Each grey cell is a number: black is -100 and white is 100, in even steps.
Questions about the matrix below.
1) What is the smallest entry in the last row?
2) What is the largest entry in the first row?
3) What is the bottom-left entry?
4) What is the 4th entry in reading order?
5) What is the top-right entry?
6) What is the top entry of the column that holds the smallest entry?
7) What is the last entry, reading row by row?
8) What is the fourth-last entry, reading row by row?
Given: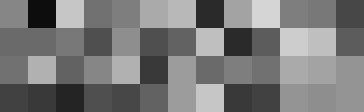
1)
-72
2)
67
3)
-49
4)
-11
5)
-44
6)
-90
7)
16
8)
-49

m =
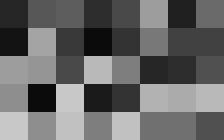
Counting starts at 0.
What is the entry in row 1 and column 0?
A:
-85
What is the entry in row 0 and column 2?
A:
-27
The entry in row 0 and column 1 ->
-32
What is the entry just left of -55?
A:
29
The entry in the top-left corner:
-70
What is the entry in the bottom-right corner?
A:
-37
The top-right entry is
-17
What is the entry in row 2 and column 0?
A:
23

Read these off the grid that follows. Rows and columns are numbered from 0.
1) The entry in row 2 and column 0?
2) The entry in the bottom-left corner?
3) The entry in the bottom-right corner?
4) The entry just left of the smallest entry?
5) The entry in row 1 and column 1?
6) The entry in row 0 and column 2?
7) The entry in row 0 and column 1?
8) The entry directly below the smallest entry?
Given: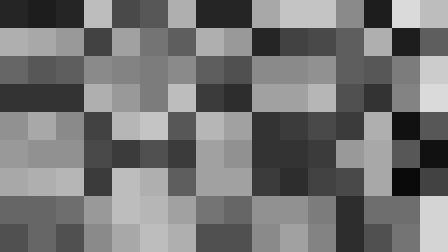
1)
-20
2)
-37
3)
66
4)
32
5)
32
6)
-71
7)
-77
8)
-14

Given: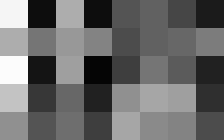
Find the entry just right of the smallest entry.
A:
-51
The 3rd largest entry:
53
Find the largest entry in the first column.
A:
98
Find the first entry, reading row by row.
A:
92
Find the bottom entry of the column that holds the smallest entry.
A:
-51
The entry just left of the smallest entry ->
25
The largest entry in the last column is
-3
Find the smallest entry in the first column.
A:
13
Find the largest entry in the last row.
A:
30
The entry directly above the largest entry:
36
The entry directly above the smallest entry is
3
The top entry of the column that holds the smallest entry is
-90

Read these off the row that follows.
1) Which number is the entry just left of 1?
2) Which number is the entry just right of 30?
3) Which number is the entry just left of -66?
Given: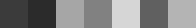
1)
30
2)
1
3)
-54

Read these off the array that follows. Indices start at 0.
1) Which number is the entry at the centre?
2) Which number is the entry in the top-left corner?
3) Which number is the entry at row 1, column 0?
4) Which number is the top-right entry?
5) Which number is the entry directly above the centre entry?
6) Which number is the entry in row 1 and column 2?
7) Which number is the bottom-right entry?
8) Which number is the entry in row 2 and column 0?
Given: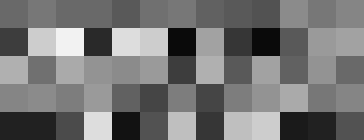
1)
-52
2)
-18
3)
-52
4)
4
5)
-92
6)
90
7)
-36
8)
38

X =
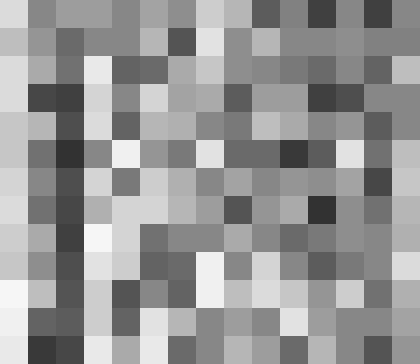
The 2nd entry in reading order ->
6
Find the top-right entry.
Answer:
6
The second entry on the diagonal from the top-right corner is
1
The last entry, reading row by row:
17
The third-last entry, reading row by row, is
6
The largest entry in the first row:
72
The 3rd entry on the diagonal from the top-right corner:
6
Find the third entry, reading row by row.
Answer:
23
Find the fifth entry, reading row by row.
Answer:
6
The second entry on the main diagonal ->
17
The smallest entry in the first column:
49
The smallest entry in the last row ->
-55
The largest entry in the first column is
93
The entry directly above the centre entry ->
77
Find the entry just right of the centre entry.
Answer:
28
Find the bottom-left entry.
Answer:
83
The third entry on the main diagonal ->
-11
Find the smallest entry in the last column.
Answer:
1

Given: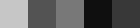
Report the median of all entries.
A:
-35
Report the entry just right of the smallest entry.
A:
-56

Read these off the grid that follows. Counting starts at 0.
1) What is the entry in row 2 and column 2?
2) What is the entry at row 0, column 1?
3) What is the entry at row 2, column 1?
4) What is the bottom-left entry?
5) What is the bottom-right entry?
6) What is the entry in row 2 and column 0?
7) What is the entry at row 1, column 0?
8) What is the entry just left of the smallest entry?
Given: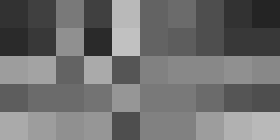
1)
-22
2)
-50
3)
28
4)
33
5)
45
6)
23
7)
-67
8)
-61

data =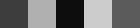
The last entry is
-29
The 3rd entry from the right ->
-90
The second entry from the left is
38
